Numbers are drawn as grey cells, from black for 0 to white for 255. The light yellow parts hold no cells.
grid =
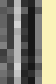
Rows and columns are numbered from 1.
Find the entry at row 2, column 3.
196
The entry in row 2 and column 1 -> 87
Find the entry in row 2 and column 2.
99
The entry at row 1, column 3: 184
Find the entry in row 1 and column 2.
61
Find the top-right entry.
129
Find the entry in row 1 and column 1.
113
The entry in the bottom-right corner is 129
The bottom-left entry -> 99
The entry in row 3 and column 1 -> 99

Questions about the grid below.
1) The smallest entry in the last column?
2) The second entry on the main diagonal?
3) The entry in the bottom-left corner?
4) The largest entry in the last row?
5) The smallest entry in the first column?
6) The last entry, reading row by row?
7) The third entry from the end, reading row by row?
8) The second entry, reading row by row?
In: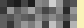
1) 84
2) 151
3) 96
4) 193
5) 55
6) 179
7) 138
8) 41

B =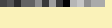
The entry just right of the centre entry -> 57
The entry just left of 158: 57
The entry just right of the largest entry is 143

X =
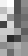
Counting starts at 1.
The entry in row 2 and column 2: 229
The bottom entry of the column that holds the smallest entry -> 108
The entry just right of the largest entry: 81
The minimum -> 41
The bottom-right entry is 152
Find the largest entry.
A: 255
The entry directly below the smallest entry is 152
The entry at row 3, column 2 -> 139
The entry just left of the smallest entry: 190
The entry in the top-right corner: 139

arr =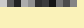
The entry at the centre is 48
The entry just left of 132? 76
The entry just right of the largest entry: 91

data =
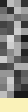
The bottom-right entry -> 25
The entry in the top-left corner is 37
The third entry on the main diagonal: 107
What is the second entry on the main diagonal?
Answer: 52
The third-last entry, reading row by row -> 137
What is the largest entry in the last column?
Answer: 175
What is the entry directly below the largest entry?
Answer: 205
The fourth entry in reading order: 52
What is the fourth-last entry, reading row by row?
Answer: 190
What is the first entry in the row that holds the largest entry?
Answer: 150
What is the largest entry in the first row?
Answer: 190

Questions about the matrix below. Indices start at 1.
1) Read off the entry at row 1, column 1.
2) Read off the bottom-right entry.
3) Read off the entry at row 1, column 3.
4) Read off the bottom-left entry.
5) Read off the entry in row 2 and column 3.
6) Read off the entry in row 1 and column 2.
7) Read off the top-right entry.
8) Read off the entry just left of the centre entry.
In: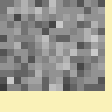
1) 115
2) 99
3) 146
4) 59
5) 162
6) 115
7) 84
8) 177

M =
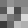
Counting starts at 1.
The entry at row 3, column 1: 161
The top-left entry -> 118
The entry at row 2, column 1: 86
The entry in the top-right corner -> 132
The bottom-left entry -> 60

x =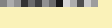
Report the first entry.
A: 131
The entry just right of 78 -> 202
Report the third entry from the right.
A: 78
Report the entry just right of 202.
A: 157
